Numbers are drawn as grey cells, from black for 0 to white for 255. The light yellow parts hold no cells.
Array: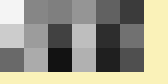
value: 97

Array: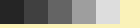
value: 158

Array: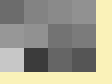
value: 138

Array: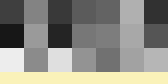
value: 176

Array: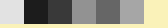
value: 102

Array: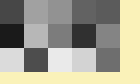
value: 98

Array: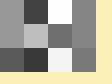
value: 253
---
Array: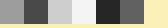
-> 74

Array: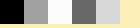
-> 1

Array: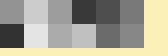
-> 227

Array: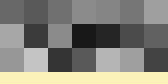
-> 52

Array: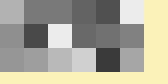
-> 158

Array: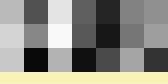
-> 178

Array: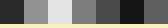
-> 227
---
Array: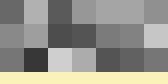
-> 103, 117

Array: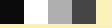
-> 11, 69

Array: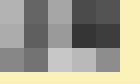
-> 179, 141

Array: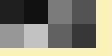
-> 31, 55

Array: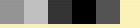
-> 148, 83

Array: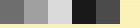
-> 110, 75
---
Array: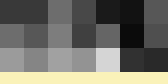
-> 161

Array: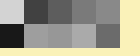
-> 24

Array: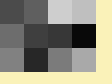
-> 9

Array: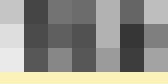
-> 135

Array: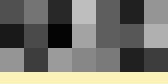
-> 155

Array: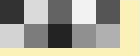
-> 211
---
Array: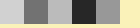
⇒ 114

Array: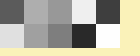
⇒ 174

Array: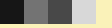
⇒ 115

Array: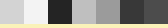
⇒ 243

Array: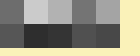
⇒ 203

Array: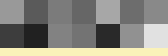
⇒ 90

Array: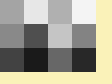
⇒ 231

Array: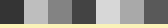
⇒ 190

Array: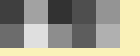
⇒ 162

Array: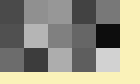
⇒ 144
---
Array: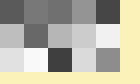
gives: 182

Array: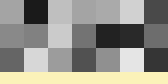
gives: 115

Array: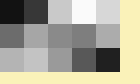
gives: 138

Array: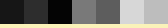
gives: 121

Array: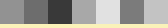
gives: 168

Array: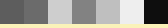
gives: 130

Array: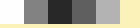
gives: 40
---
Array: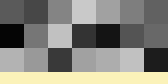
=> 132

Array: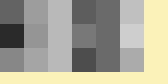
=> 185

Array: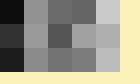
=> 107

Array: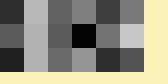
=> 98

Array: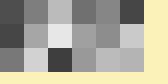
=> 187

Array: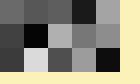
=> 94

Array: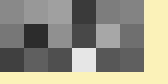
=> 160

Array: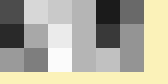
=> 201
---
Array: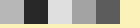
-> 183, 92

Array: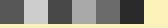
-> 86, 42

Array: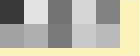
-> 56, 187

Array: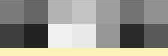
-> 123, 89

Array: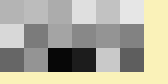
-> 180, 94

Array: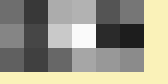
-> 110, 139
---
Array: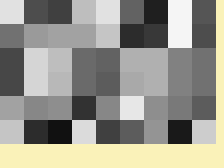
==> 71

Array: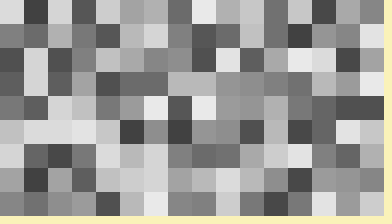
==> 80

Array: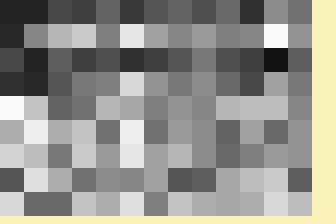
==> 72

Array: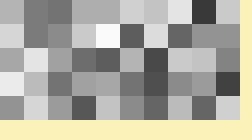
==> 167

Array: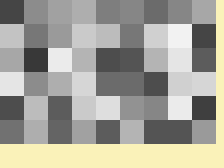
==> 167

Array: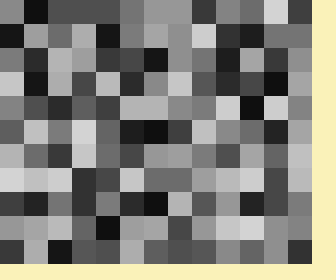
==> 123

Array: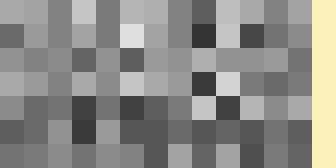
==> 146

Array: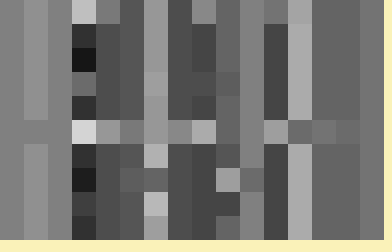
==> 128

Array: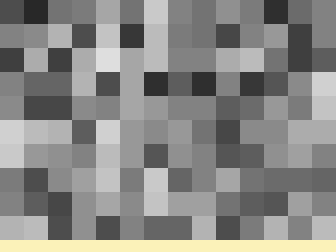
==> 63
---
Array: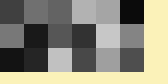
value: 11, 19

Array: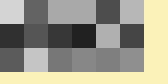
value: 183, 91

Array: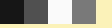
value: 121, 22

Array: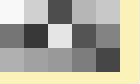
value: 200, 176

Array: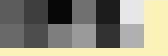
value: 231, 105

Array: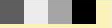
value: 0, 94
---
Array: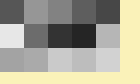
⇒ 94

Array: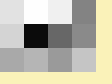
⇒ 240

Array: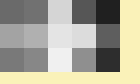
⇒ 86

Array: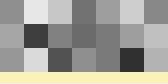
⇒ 205

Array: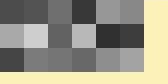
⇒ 150

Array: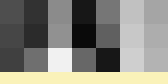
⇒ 193

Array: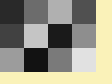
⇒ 176

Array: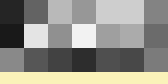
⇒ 206

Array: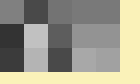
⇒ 121
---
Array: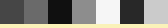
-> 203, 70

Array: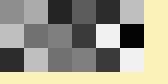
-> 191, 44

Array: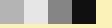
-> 15, 180

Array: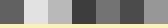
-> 150, 97

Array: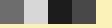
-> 72, 109

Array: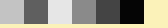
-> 5, 195

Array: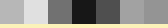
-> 148, 183

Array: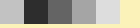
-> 221, 194

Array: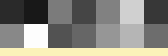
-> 55, 136
